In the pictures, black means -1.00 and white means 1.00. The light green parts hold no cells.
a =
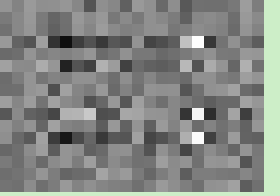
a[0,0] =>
0.16
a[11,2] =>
-0.30
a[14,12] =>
-0.19
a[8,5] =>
0.08
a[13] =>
[-0.04, -0.14, 0.04, -0.17, 0.09, 0.16, -0.02, 0.24, -0.11, 0.09, -0.01, -0.11, -0.10, 0.24, 0.09, 0.15, -0.12, 0.17, 0.15, 0.24, -0.34, -0.04]
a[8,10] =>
-0.32
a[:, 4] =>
[0.13, -0.21, -0.24, -0.60, 0.05, 0.18, 0.03, -0.38, 0.26, -0.45, 0.26, -0.53, -0.28, 0.09, -0.02, -0.03]
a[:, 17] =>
[-0.13, 0.09, 0.06, -0.57, 0.14, 0.34, 0.13, 0.14, -0.26, -0.65, 0.03, -0.50, 0.10, 0.17, -0.02, 0.14]
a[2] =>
[-0.11, 0.07, 0.18, -0.06, -0.24, -0.13, 0.16, 0.05, 0.22, 0.08, 0.00, 0.03, 0.13, 0.14, -0.07, -0.01, 0.10, 0.06, 0.01, -0.16, 0.16, 0.03]
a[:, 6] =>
[0.06, 0.19, 0.16, -0.52, 0.07, -0.34, 0.14, 0.04, 0.02, 0.41, -0.01, -0.42, 0.10, -0.02, -0.16, 0.03]
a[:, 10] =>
[-0.25, 0.08, 0.00, -0.39, 0.14, -0.49, 0.11, 0.02, -0.32, 0.31, -0.23, -0.33, 0.14, -0.01, 0.21, -0.01]
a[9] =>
[-0.32, 0.08, -0.23, -0.29, -0.45, 0.40, 0.41, 0.57, -0.39, -0.36, 0.31, 0.29, 0.16, 0.15, 0.06, -0.59, 0.91, -0.65, -0.17, 0.29, -0.51, 0.08]
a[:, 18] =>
[-0.13, 0.04, 0.01, -0.10, -0.05, 0.16, -0.01, 0.16, -0.18, -0.17, -0.11, -0.14, -0.02, 0.15, -0.05, 0.15]
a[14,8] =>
0.29
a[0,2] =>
0.21
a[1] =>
[-0.04, 0.07, 0.19, -0.04, -0.21, -0.12, 0.19, 0.09, 0.19, -0.06, 0.08, -0.05, 0.13, 0.07, -0.03, -0.25, 0.06, 0.09, 0.04, -0.14, 0.20, 0.08]
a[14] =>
[-0.14, -0.10, -0.03, 0.17, -0.02, -0.21, -0.16, -0.14, 0.29, 0.13, 0.21, -0.04, -0.19, -0.02, 0.10, -0.27, -0.02, -0.02, -0.05, -0.07, 0.05, -0.05]
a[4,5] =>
0.01
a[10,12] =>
-0.25
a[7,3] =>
0.20
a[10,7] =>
0.05
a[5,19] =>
-0.20
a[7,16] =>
-0.12
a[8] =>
[0.24, 0.05, 0.22, -0.10, 0.26, 0.08, 0.02, -0.36, -0.19, 0.19, -0.32, 0.25, 0.02, -0.13, 0.06, -0.04, -0.15, -0.26, -0.18, -0.18, 0.27, 0.18]
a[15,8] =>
0.04
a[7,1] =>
-0.13
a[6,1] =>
-0.03
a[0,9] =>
0.06

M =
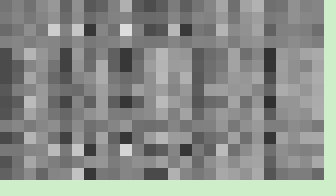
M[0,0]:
-0.09
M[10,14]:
0.04
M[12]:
[-0.06, -0.06, 0.04, 0.06, 0.46, -0.05, 0.55, -0.55, 0.13, -0.10, 0.67, -0.01, -0.38, -0.27, 0.04, -0.58, -0.06, -0.24, 0.47, -0.12, 0.10, 0.26, -0.13, 0.11, 0.04, 0.00, 0.04]
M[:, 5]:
[-0.22, -0.16, 0.02, -0.06, -0.48, -0.49, -0.34, -0.14, -0.46, -0.19, -0.13, -0.49, -0.05, -0.13, 0.07]
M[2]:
[-0.17, -0.07, 0.11, -0.06, 0.61, 0.02, 0.55, -0.57, 0.05, -0.11, 0.73, 0.00, -0.40, -0.33, 0.44, -0.56, -0.07, -0.12, 0.41, 0.08, 0.14, 0.29, -0.24, 0.01, 0.02, -0.01, -0.14]
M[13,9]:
-0.03
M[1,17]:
0.02
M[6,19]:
0.21
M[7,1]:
-0.02
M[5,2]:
0.04
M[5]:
[-0.41, -0.28, 0.04, 0.15, -0.09, -0.49, 0.15, -0.15, 0.34, -0.25, -0.57, -0.12, 0.23, 0.41, 0.22, 0.23, -0.27, -0.13, -0.05, 0.28, 0.04, 0.13, -0.59, 0.25, 0.13, 0.04, 0.29]
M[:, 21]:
[0.40, 0.24, 0.29, 0.15, 0.04, 0.13, 0.30, 0.04, 0.17, 0.30, 0.21, 0.16, 0.26, 0.29, 0.33]
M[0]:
[-0.09, 0.01, -0.11, 0.08, 0.19, -0.22, 0.13, -0.31, -0.23, 0.00, 0.38, -0.29, -0.40, -0.28, -0.03, -0.26, -0.09, 0.04, 0.30, -0.13, 0.28, 0.40, -0.13, -0.10, 0.14, 0.01, 0.04]
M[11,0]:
-0.43
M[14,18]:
0.32
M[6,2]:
0.30
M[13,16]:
-0.17
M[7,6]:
-0.16
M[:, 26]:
[0.04, 0.04, -0.14, -0.01, 0.33, 0.29, 0.35, 0.32, 0.34, 0.35, -0.05, 0.32, 0.04, 0.32, -0.18]
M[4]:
[-0.40, 0.04, 0.42, 0.18, 0.04, -0.48, 0.20, -0.18, 0.04, -0.25, -0.56, -0.19, 0.16, 0.43, 0.21, 0.18, -0.30, -0.15, -0.08, 0.28, -0.13, 0.04, -0.61, 0.21, 0.15, 0.29, 0.33]
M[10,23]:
-0.01
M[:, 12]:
[-0.40, -0.17, -0.40, -0.07, 0.16, 0.23, 0.13, 0.13, 0.10, 0.10, -0.14, 0.22, -0.38, 0.10, -0.42]
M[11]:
[-0.43, -0.27, 0.41, 0.16, -0.10, -0.49, 0.17, -0.16, 0.29, -0.23, -0.57, -0.13, 0.22, 0.43, 0.22, 0.21, -0.29, -0.14, -0.07, 0.26, -0.13, 0.16, -0.58, 0.26, 0.13, 0.31, 0.32]
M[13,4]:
-0.01
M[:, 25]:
[0.01, 0.06, -0.01, 0.04, 0.29, 0.04, 0.25, 0.17, 0.28, 0.13, 0.05, 0.31, 0.00, 0.10, -0.02]
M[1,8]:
-0.07
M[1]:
[-0.04, 0.04, -0.06, 0.04, 0.14, -0.16, 0.10, -0.16, -0.07, 0.02, 0.04, -0.16, -0.17, -0.15, 0.04, -0.13, 0.04, 0.02, 0.20, -0.06, 0.16, 0.24, -0.05, -0.01, 0.14, 0.06, 0.04]
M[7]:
[-0.31, -0.02, 0.04, 0.20, -0.04, -0.14, -0.16, 0.03, 0.25, 0.02, -0.10, 0.24, 0.13, 0.24, 0.04, 0.19, -0.27, 0.23, 0.25, 0.18, 0.20, 0.04, -0.21, 0.35, 0.28, 0.17, 0.32]
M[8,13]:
0.46
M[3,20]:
0.11

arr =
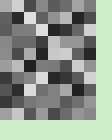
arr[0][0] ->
0.34
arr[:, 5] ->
[-0.15, 0.44, -0.57, 0.18, 0.61, -0.37, -0.58, 0.32, -0.29, -0.15]
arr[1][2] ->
0.74
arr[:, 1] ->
[0.63, -0.66, -0.02, -0.17, -0.42, 0.47, -0.10, -0.64, -0.31, 0.55]
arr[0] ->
[0.34, 0.63, -0.42, 0.07, -0.29, -0.15, 0.28, -0.03]
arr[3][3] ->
-0.51
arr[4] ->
[0.09, -0.42, 0.34, -0.71, 0.57, 0.61, -0.24, -0.70]
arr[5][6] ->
0.60
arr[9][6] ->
0.17
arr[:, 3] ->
[0.07, -0.25, 0.73, -0.51, -0.71, -0.02, 0.71, -0.12, 0.02, 0.21]
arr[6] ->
[-0.54, -0.10, 0.04, 0.71, -0.69, -0.58, -0.29, 0.64]
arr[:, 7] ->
[-0.03, -0.39, 0.63, -0.36, -0.70, 0.14, 0.64, -0.26, 0.17, 0.07]
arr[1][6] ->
-0.71
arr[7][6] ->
-0.74

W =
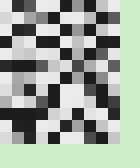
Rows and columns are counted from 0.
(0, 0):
0.84
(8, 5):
0.84
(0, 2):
-0.32
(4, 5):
-0.77
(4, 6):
0.40
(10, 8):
0.54
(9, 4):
0.64
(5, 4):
0.55
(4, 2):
0.56
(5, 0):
-0.69
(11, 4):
-0.78
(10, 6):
0.26
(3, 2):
0.82
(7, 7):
-0.41
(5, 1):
-0.77
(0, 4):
0.83
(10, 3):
0.84
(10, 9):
0.84
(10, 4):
0.81
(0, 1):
-0.63
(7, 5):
0.84
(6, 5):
-0.77
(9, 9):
-0.70
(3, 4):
-0.78
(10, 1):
-0.74
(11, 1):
0.25
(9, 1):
-0.77
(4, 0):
0.84
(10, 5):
-0.71
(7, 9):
0.55
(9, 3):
-0.73
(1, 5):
0.83
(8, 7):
0.65
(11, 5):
0.84
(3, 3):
-0.76

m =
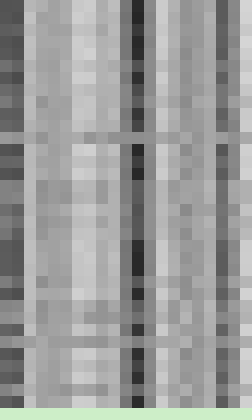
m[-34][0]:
-0.35
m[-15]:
[-0.08, -0.26, 0.46, 0.18, 0.27, 0.28, 0.52, 0.53, 0.40, 0.38, 0.04, -0.31, 0.13, 0.46, 0.28, 0.11, 0.30, 0.33, -0.08, 0.19, 0.45]
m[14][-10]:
-0.69
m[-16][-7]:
0.25
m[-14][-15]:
0.58
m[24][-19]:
0.48
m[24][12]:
0.06
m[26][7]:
0.19
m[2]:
[-0.27, -0.25, 0.43, 0.32, 0.26, 0.27, 0.51, 0.50, 0.30, 0.44, -0.05, -0.55, 0.08, 0.55, 0.37, 0.19, 0.20, 0.34, -0.23, 0.10, 0.57]
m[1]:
[-0.33, -0.37, 0.51, 0.26, 0.28, 0.35, 0.61, 0.56, 0.38, 0.42, -0.10, -0.70, 0.05, 0.59, 0.35, 0.15, 0.21, 0.37, -0.29, 0.06, 0.65]
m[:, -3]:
[-0.29, -0.29, -0.23, -0.25, -0.29, -0.07, -0.25, -0.08, -0.08, -0.25, -0.15, 0.22, -0.32, -0.16, -0.28, -0.13, -0.14, -0.09, -0.12, -0.08, -0.25, -0.28, -0.28, -0.13, -0.25, -0.09, 0.06, -0.23, 0.08, -0.23, -0.13, -0.25, -0.05, -0.29]
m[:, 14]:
[0.40, 0.35, 0.37, 0.39, 0.34, 0.31, 0.34, 0.33, 0.27, 0.37, 0.34, 0.21, 0.39, 0.33, 0.38, 0.20, 0.23, 0.33, 0.25, 0.28, 0.33, 0.37, 0.38, 0.25, 0.37, 0.20, 0.19, 0.34, 0.30, 0.38, 0.34, 0.34, 0.26, 0.34]
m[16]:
[0.02, 0.04, 0.44, 0.15, 0.21, 0.17, 0.39, 0.41, 0.21, 0.39, -0.01, -0.29, 0.12, 0.43, 0.23, 0.28, 0.25, 0.38, -0.14, 0.29, 0.38]
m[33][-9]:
0.04
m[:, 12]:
[0.08, 0.05, 0.08, 0.04, 0.09, 0.10, 0.09, 0.09, 0.17, 0.07, 0.08, 0.14, 0.08, 0.05, 0.04, 0.12, 0.12, 0.14, 0.13, 0.13, 0.06, 0.06, 0.04, 0.17, 0.06, 0.07, 0.09, 0.01, 0.17, 0.06, 0.07, 0.04, 0.12, 0.04]
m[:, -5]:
[0.22, 0.21, 0.20, 0.19, 0.24, 0.22, 0.25, 0.20, 0.30, 0.22, 0.21, 0.17, 0.22, 0.18, 0.23, 0.27, 0.25, 0.25, 0.30, 0.30, 0.20, 0.22, 0.21, 0.32, 0.21, 0.22, 0.19, 0.22, 0.16, 0.21, 0.21, 0.22, 0.19, 0.23]
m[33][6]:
0.61
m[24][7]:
0.56
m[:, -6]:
[0.15, 0.15, 0.19, 0.15, 0.10, 0.15, 0.13, 0.16, 0.10, 0.17, 0.19, 0.30, 0.10, 0.22, 0.12, 0.26, 0.28, 0.08, 0.21, 0.11, 0.21, 0.15, 0.21, 0.12, 0.13, 0.35, 0.41, 0.23, 0.37, 0.09, 0.21, 0.18, 0.36, 0.12]
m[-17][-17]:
0.26
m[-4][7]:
0.45
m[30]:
[-0.17, -0.21, 0.41, 0.31, 0.25, 0.32, 0.49, 0.45, 0.32, 0.37, -0.02, -0.47, 0.07, 0.49, 0.34, 0.21, 0.21, 0.30, -0.13, 0.09, 0.60]
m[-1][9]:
0.42
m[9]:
[-0.26, -0.28, 0.45, 0.27, 0.25, 0.27, 0.55, 0.53, 0.34, 0.44, -0.05, -0.58, 0.07, 0.55, 0.37, 0.17, 0.22, 0.31, -0.25, 0.09, 0.58]
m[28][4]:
0.22
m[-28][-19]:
0.45
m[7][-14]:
0.46
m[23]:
[-0.02, -0.17, 0.48, 0.12, 0.24, 0.23, 0.52, 0.54, 0.35, 0.41, -0.02, -0.31, 0.17, 0.42, 0.25, 0.12, 0.32, 0.35, -0.13, 0.25, 0.42]
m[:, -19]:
[0.43, 0.51, 0.43, 0.50, 0.48, 0.40, 0.45, 0.40, 0.46, 0.45, 0.39, 0.31, 0.45, 0.44, 0.46, 0.46, 0.44, 0.43, 0.48, 0.46, 0.49, 0.49, 0.46, 0.48, 0.48, 0.44, 0.40, 0.49, 0.24, 0.43, 0.41, 0.46, 0.38, 0.51]
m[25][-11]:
0.00
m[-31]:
[-0.34, -0.38, 0.50, 0.31, 0.31, 0.32, 0.60, 0.55, 0.39, 0.41, -0.07, -0.68, 0.04, 0.60, 0.39, 0.15, 0.19, 0.33, -0.25, 0.04, 0.67]
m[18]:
[-0.02, -0.12, 0.48, 0.15, 0.21, 0.23, 0.47, 0.48, 0.27, 0.39, -0.03, -0.32, 0.13, 0.43, 0.25, 0.21, 0.30, 0.40, -0.12, 0.27, 0.39]
